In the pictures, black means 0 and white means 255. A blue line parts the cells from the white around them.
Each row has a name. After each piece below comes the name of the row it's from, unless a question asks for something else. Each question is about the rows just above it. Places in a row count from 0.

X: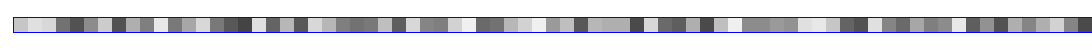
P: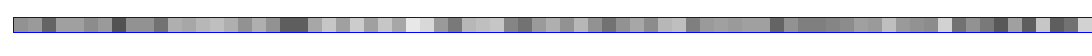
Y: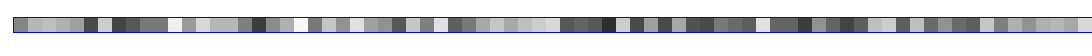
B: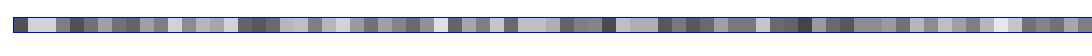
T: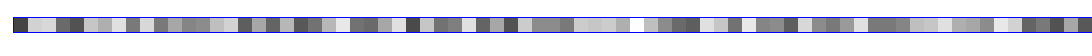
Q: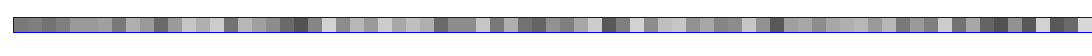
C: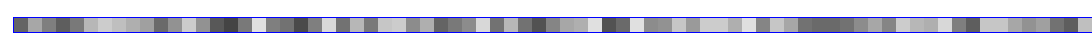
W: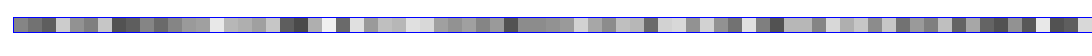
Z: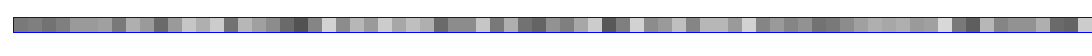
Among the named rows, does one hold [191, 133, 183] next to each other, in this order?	yes
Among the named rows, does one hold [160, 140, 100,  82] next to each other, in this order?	no
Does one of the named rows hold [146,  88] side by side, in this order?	yes
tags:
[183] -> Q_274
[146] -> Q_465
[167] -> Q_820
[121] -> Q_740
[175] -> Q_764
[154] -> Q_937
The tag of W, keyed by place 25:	Q_937
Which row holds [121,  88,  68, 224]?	X

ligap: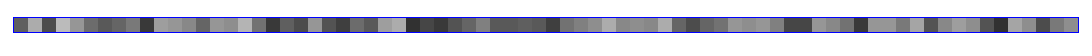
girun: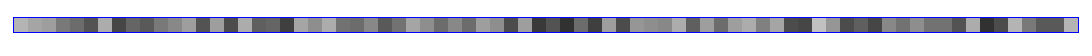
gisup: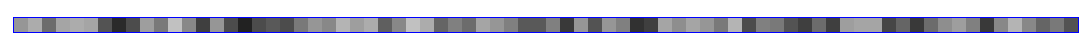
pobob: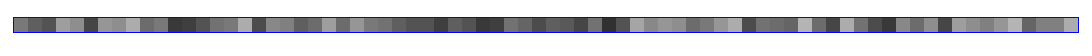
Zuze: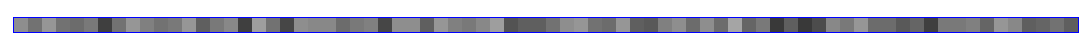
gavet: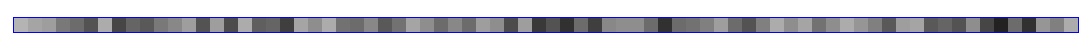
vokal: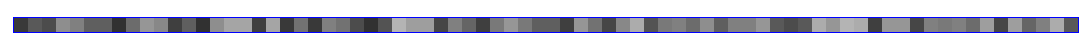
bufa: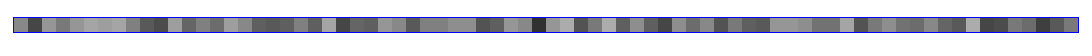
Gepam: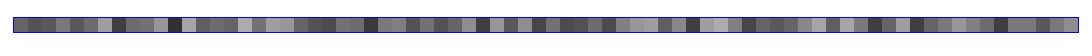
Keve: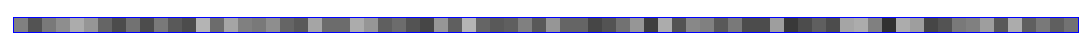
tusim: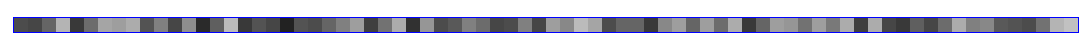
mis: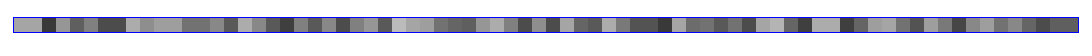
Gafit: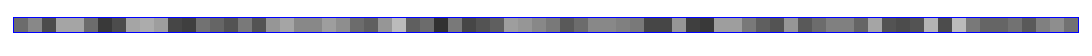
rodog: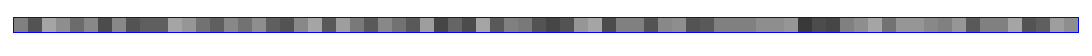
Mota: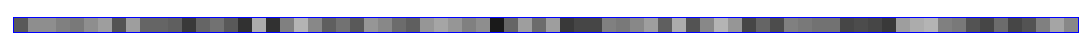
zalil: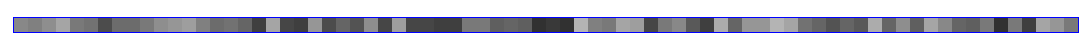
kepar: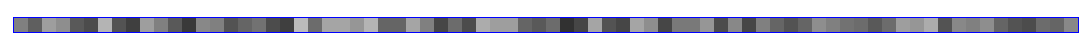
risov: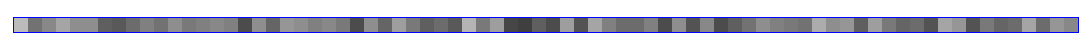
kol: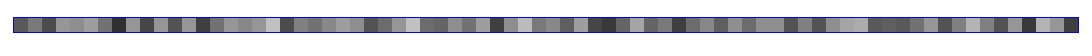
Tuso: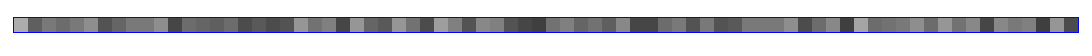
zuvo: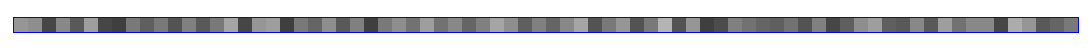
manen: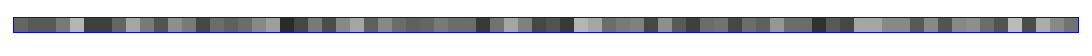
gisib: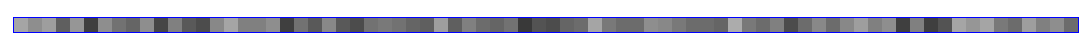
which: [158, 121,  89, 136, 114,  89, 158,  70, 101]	rodog
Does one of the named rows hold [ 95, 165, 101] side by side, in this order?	no
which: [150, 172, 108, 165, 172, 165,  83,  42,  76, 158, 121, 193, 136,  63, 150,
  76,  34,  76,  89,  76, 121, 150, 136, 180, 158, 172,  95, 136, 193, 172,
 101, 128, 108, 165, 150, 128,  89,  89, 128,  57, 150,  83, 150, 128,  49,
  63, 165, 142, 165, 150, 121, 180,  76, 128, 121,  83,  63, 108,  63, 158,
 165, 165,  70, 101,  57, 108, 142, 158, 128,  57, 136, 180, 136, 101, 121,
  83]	gisup

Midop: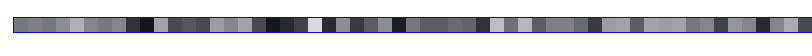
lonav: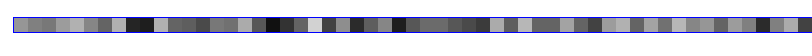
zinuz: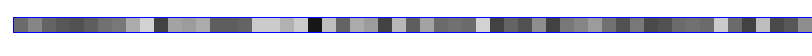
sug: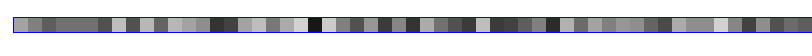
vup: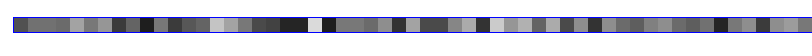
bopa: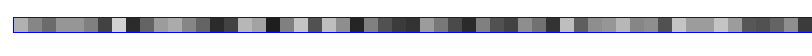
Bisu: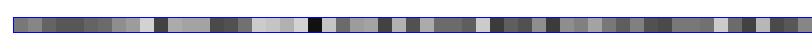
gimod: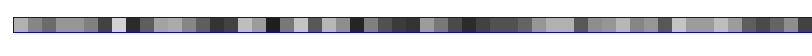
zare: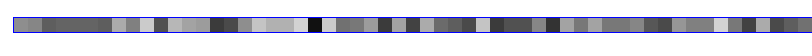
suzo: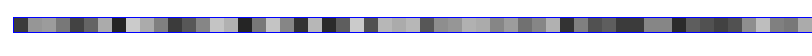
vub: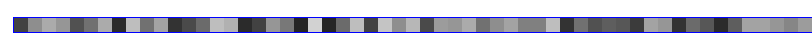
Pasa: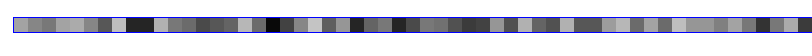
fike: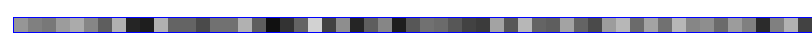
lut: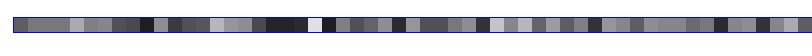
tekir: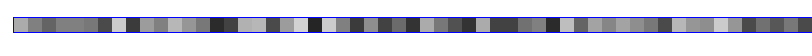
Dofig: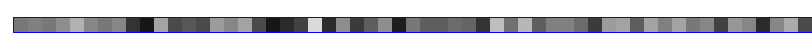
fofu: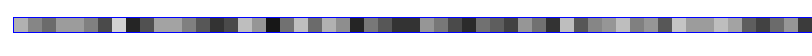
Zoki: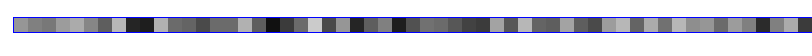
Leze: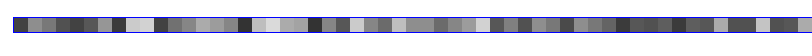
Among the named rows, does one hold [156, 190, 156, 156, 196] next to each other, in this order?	no
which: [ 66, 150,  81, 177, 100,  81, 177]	Pasa

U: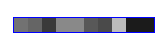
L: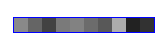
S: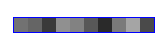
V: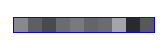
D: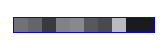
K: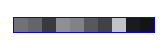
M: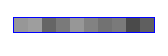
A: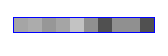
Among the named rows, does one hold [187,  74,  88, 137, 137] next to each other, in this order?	no
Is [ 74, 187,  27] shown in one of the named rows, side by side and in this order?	yes
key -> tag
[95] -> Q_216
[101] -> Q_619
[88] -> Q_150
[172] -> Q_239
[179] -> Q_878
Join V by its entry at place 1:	Q_216
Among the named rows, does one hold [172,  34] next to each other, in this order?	yes

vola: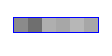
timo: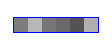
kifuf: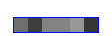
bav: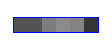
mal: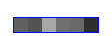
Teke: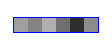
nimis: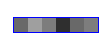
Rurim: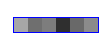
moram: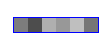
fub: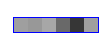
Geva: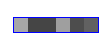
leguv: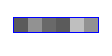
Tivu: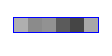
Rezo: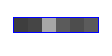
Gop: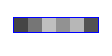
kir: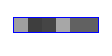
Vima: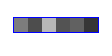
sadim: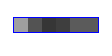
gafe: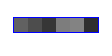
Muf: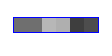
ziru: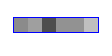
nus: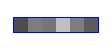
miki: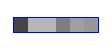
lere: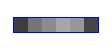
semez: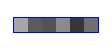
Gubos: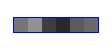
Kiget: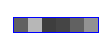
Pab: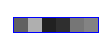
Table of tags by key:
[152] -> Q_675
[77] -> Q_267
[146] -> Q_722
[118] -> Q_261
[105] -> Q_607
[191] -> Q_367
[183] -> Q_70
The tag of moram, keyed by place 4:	Q_367
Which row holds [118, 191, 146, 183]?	Gop
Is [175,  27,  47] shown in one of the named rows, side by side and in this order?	no
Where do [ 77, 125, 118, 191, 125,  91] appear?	nus
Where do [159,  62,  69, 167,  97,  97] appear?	kir
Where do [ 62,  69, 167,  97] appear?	kir

